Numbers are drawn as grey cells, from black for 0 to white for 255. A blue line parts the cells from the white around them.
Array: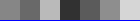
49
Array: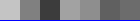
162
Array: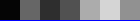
81
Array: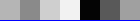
242
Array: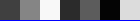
43
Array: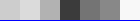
59
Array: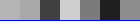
207
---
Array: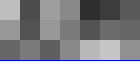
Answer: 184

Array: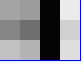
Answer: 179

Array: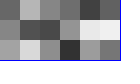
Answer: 50

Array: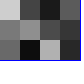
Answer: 13

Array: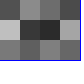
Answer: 95

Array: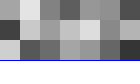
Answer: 151
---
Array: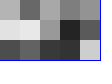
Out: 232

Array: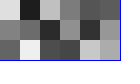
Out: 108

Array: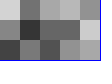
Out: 53

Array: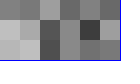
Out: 170

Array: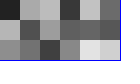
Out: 80

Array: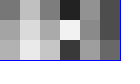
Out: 218

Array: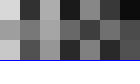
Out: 120
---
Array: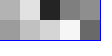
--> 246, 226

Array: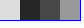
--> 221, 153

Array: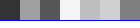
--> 245, 208

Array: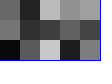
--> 200, 186

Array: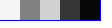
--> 245, 209

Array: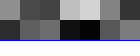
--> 211, 191

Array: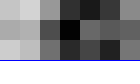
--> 211, 205
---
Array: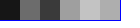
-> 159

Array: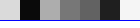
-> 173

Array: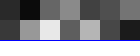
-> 152

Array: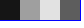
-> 93

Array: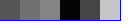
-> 113

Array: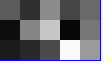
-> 154
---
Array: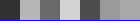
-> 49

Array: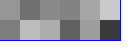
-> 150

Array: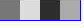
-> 119

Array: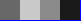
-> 104

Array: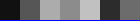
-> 17

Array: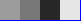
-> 156
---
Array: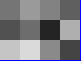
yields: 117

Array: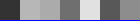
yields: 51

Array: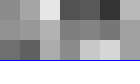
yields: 140

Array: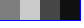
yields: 126

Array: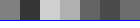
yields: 128

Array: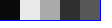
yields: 9

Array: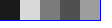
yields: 25
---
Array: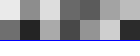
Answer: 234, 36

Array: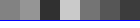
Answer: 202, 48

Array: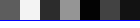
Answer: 243, 3

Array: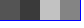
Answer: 194, 58

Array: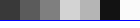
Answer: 251, 18

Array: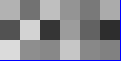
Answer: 219, 45

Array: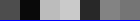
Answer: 202, 9

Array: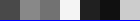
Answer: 244, 16

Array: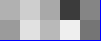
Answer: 239, 59

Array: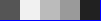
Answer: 241, 33
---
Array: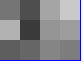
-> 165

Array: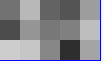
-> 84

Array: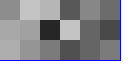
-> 135

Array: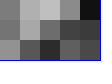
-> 139

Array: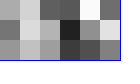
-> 250

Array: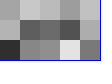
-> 157

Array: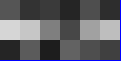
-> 78

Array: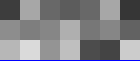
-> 167
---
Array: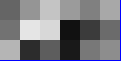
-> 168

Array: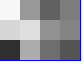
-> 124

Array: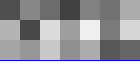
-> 171

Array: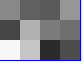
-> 150

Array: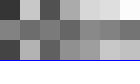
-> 252

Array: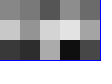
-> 107

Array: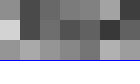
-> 62

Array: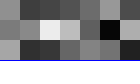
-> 76

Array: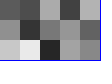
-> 179
